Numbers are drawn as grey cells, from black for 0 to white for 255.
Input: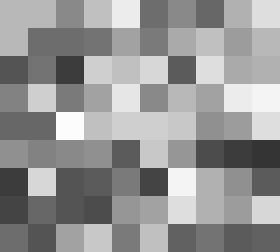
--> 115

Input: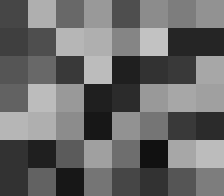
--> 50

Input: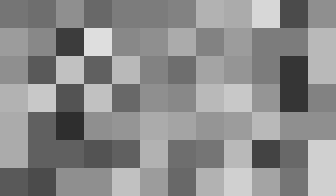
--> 164

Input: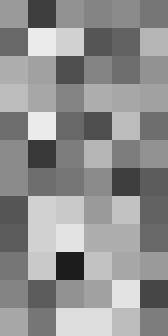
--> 221

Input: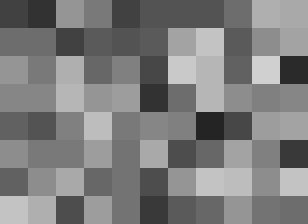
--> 149
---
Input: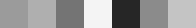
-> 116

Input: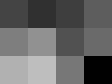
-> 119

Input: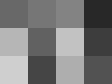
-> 174

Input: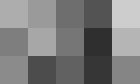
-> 97

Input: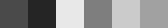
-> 232

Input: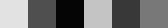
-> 5

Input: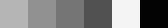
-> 117
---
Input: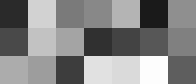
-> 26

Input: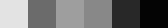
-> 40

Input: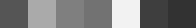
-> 62

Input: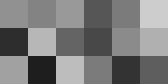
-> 123

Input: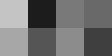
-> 121

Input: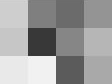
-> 107
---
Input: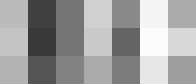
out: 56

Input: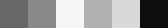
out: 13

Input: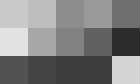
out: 44

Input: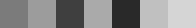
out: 41

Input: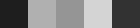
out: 30

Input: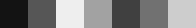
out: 19

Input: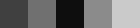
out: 14

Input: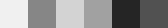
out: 37

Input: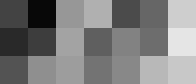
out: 8
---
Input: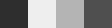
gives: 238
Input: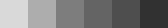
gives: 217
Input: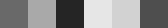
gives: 230
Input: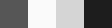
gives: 250
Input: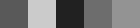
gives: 203
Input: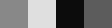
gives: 223
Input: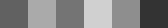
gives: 208
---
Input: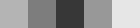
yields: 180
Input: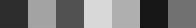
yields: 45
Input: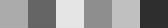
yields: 171
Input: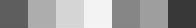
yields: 94
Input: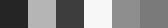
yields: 37
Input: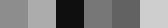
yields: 141
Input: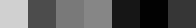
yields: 208
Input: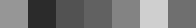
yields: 150
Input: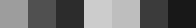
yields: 157
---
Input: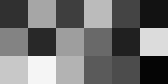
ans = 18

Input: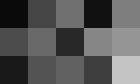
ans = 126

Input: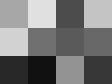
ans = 196

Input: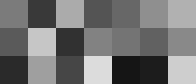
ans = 177

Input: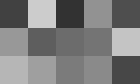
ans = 78

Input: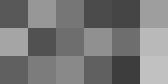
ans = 158

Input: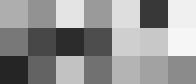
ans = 240

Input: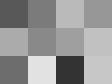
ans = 151

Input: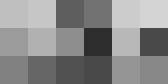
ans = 212
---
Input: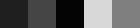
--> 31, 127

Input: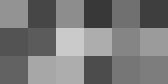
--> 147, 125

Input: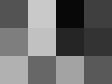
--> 83, 89

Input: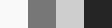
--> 249, 37

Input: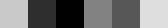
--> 201, 222

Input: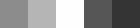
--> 140, 52

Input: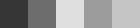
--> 54, 197

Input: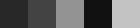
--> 40, 195
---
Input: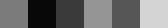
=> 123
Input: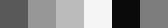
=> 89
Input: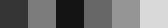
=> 53
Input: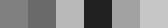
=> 128
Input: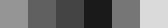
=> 149
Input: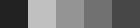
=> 34
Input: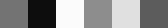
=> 115
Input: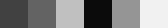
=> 65
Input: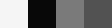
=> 245
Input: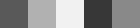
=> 89
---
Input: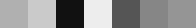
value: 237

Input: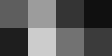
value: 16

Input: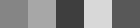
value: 216

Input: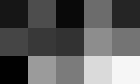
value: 108

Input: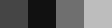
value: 189

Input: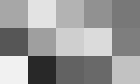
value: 145
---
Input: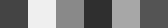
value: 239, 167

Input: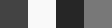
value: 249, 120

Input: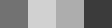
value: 209, 173

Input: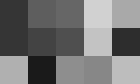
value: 209, 195

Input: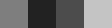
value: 196, 126

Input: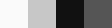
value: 250, 199

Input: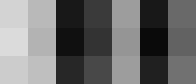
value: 219, 211

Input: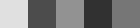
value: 224, 146
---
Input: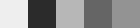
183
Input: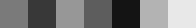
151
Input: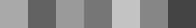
154
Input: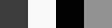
1
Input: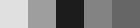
27
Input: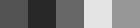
103
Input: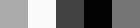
66
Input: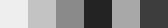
138
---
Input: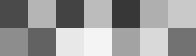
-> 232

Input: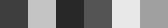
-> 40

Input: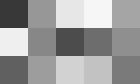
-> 210

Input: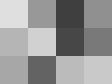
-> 187

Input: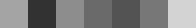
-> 141

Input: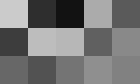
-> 116

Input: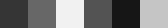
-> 241
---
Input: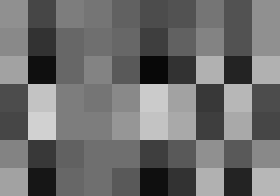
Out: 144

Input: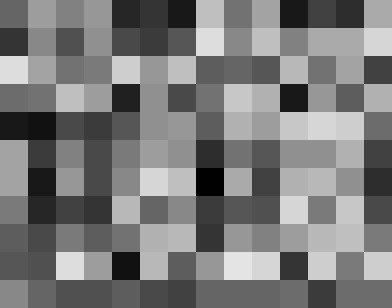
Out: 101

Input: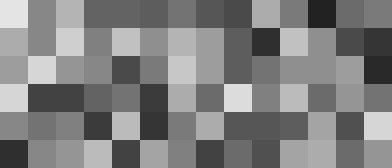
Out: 228

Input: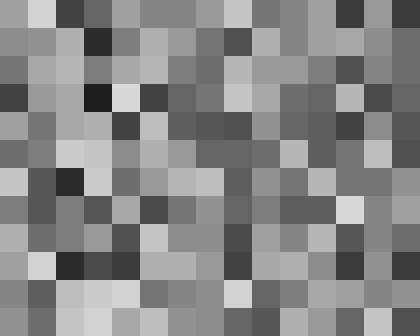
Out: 160

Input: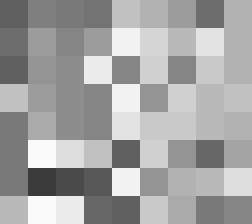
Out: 96
